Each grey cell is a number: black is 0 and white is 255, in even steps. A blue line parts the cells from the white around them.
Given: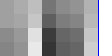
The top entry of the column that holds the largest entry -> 190
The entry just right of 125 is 133
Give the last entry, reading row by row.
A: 206
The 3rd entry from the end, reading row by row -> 95
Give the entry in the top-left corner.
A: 160
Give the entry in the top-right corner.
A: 178
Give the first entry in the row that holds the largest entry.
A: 133
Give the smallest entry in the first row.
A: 117

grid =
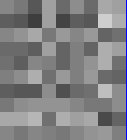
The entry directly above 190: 106
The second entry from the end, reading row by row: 153
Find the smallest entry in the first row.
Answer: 87
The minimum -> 62
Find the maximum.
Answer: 206
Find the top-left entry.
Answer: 134
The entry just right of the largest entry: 174
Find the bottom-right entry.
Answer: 127
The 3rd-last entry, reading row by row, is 147
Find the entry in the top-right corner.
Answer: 160
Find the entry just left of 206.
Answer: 87
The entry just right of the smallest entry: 160
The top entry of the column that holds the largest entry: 168
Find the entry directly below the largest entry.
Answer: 100
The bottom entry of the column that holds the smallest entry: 134
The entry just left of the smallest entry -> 87
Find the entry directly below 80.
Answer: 147
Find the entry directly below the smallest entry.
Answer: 168
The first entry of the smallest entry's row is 94

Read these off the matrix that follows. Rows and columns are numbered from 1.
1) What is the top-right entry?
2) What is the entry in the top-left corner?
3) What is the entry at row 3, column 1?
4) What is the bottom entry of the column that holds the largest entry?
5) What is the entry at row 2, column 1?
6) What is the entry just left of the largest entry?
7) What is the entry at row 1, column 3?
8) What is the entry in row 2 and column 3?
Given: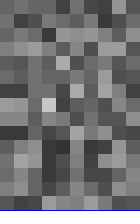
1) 85
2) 101
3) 101
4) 155
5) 113
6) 107
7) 101
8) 79

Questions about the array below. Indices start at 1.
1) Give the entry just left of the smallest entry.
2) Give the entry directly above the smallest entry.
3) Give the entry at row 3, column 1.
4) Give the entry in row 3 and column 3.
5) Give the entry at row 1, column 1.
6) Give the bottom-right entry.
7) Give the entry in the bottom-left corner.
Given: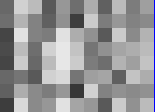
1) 151
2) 117
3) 69
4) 130
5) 104
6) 187
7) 61

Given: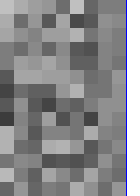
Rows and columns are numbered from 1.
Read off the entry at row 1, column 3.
158
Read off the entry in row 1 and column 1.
192
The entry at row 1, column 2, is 172
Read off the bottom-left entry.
102
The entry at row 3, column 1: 165
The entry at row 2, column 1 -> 172
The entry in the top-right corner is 125
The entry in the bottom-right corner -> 150
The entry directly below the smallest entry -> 178
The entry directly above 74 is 192
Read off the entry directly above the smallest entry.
88

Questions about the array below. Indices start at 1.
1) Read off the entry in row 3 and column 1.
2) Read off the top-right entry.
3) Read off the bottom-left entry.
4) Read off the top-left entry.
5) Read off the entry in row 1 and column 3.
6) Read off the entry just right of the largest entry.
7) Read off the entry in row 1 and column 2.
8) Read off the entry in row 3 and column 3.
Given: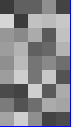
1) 151
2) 67
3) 164
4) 59
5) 96
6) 59
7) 96
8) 171
